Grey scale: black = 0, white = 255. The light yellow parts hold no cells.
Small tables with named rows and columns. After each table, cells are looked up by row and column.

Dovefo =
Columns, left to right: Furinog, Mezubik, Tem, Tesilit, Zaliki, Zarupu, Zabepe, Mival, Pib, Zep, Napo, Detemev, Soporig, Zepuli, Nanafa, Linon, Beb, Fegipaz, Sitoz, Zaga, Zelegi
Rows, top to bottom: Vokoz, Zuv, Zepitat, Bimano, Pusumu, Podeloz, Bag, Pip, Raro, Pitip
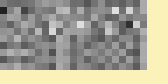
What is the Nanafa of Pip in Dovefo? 123
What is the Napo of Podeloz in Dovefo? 97
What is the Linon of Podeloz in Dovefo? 128
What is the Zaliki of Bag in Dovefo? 113
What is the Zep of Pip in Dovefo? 140
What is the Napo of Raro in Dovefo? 115
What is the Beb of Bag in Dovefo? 157
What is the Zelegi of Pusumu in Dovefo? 174
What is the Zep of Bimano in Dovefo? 128
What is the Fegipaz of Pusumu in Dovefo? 93
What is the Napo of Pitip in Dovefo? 100
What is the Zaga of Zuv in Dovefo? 129
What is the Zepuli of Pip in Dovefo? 140
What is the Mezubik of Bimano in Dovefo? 99
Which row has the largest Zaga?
Bimano

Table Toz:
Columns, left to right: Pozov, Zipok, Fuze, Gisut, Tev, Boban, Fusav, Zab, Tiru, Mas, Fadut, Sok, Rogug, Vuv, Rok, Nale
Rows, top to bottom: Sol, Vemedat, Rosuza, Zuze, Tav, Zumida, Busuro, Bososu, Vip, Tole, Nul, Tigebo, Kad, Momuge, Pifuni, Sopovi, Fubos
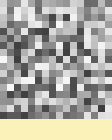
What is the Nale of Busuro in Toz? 210
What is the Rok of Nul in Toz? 156
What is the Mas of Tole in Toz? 124
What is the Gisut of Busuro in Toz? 82
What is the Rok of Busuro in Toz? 243
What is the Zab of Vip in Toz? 191
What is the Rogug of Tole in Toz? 194
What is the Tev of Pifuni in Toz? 132
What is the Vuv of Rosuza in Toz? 153
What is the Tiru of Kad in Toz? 246
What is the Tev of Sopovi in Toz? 96
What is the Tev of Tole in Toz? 147
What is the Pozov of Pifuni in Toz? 145
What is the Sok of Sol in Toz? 202
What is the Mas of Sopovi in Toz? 193
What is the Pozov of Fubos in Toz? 71
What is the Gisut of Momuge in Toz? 64
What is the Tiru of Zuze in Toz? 246
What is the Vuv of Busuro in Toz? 192
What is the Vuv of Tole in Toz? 222

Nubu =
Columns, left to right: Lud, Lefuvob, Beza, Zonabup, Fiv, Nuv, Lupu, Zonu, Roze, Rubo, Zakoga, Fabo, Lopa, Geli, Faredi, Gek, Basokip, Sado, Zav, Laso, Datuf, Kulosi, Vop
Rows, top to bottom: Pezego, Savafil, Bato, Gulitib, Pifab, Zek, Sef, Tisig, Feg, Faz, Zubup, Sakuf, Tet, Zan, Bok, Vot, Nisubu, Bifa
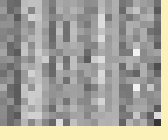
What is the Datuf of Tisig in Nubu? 138
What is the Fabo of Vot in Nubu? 159
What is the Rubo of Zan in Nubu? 156
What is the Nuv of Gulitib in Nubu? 188
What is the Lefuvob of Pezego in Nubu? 108
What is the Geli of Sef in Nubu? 132
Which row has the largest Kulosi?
Tet

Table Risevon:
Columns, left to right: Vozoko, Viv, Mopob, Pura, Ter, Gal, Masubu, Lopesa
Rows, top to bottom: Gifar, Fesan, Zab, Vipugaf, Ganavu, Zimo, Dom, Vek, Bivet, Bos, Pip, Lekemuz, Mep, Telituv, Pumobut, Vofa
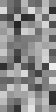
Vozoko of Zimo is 181
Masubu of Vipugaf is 214
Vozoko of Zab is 89
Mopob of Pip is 173
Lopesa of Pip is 139
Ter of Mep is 102
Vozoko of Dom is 169
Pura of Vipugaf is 154
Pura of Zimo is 123
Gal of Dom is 179
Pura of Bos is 92
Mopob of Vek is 71
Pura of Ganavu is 208
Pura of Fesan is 154
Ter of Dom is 149

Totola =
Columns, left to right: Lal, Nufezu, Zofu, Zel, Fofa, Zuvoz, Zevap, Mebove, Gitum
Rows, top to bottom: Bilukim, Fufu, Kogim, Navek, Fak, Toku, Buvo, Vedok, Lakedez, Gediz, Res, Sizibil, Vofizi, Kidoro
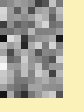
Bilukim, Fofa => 137
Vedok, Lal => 161
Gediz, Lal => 246
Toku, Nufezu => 221
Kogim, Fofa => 160
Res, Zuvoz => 205
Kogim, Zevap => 175
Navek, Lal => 62
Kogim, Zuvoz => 195
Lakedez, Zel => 204
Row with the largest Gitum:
Lakedez

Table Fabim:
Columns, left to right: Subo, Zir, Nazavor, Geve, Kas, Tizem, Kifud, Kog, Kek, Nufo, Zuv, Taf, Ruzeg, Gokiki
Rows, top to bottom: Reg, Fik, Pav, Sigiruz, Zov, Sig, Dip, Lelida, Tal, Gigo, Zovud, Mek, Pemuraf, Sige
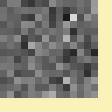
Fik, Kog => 56
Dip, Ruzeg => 68
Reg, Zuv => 100
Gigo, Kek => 143
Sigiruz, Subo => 86
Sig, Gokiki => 113
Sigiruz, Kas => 133
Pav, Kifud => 111
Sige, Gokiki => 143
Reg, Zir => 124
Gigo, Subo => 120
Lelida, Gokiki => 39

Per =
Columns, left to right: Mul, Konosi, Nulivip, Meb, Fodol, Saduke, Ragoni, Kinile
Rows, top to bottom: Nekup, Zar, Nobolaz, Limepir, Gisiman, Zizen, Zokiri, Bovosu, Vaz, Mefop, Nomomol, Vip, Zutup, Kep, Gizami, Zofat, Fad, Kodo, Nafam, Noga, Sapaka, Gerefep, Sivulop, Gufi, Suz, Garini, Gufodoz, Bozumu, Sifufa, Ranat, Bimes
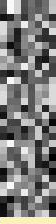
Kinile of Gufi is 86
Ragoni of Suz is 85
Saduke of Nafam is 201
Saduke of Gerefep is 61
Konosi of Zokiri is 14
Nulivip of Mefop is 143
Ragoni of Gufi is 22
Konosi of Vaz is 190
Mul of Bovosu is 219
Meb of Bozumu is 236
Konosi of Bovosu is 117
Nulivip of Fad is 212
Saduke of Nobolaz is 189
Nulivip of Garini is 212

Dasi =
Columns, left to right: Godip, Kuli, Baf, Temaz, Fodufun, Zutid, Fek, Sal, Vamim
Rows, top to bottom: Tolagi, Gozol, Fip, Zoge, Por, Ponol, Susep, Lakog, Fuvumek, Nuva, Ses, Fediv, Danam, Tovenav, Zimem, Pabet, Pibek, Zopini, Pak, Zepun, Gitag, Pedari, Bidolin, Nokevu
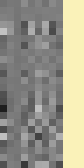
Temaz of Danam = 119
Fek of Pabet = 128
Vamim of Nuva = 119
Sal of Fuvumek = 116
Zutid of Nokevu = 168
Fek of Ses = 145
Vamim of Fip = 129
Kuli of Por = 152
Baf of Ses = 122
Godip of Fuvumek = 141
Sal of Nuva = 130
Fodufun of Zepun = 134
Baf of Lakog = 119
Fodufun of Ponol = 118
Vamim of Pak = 114
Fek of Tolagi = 114
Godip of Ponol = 102
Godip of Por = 194
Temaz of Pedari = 128
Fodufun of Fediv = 115
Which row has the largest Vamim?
Zepun

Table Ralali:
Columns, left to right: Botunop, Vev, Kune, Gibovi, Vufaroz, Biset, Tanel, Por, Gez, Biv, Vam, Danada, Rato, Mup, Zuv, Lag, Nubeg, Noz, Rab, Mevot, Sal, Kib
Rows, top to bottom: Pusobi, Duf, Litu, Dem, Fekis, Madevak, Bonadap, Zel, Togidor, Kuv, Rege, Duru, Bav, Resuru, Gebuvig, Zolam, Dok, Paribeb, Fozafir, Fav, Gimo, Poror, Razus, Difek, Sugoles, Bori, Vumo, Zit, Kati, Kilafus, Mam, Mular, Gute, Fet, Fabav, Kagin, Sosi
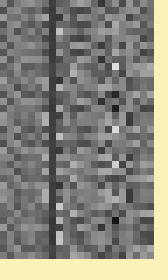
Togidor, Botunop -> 147
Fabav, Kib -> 75
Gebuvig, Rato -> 144
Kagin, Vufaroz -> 90
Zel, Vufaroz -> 112
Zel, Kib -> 84
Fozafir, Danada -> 86
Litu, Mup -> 119
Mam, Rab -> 143
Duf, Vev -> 131
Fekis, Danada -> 99
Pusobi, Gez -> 94
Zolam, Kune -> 115
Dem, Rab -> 137

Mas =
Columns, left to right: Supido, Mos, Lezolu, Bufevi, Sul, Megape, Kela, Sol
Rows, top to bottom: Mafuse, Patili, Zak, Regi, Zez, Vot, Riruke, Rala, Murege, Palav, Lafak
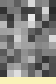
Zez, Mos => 164
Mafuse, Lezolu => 94
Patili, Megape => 81
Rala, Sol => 128
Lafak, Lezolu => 222
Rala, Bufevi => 144
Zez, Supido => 160
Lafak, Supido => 55
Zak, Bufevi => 83
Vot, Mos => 91
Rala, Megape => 102
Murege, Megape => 102
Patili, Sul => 64
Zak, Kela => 154
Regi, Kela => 59
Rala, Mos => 147
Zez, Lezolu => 180
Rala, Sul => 127
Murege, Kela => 52
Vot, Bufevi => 164
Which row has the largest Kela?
Patili

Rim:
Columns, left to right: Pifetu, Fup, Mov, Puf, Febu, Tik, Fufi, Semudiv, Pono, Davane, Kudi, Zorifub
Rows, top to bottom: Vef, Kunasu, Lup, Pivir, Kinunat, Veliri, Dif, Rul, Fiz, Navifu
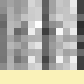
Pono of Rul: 194
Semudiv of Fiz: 136
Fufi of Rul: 103
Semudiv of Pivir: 143
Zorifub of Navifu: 63
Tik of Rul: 181
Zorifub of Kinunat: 53
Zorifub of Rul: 106
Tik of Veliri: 178
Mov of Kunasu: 150
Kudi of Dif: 215
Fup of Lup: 177
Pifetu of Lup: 117
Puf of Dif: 147
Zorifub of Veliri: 109
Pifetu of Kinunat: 119

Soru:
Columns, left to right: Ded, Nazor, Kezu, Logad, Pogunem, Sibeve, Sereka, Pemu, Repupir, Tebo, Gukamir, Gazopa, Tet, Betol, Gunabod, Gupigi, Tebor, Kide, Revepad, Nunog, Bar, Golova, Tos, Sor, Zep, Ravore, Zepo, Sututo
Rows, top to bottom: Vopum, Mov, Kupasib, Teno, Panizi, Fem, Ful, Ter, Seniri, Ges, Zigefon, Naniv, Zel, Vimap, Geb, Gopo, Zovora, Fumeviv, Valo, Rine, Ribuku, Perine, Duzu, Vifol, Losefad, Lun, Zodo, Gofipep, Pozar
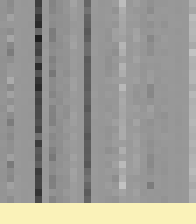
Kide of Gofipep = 163
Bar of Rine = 152
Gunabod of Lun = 151
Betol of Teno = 151
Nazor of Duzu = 160
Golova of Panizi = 150

